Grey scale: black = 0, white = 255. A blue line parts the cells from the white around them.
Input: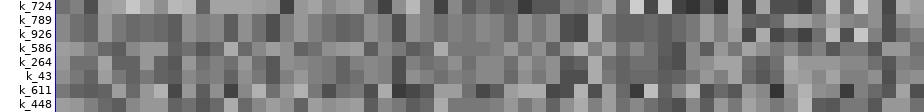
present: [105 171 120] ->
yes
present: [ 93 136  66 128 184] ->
no
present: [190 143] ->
no
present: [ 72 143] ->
no
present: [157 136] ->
yes

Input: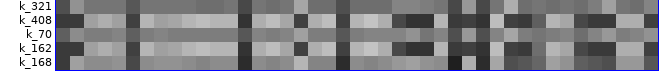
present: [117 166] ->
yes
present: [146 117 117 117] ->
yes
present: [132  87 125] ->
no
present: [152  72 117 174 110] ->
yes
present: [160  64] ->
yes
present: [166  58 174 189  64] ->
no

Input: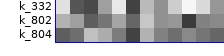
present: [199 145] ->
yes
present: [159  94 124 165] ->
no
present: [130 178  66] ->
no
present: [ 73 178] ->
no
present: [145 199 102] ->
no

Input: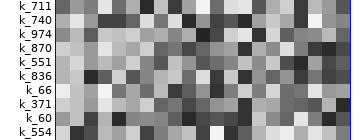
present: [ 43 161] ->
yes
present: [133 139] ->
yes
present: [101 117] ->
yes
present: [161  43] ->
no
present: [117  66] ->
yes

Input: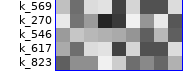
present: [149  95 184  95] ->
yes
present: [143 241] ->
yes
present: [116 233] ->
no

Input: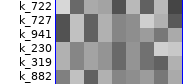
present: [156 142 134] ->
no
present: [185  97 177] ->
no

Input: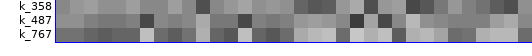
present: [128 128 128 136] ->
no
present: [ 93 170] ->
no
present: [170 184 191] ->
yes

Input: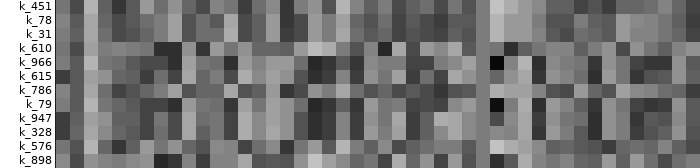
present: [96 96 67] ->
yes
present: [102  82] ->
yes
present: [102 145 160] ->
no
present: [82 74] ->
yes
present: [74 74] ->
yes
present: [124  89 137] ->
no

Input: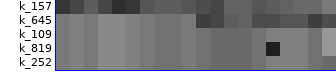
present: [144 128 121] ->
no
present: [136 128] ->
yes
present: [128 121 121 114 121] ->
no
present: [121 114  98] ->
no
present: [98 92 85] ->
no

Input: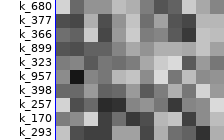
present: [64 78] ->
no
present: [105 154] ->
yes
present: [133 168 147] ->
yes
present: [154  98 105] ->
yes
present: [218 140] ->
no

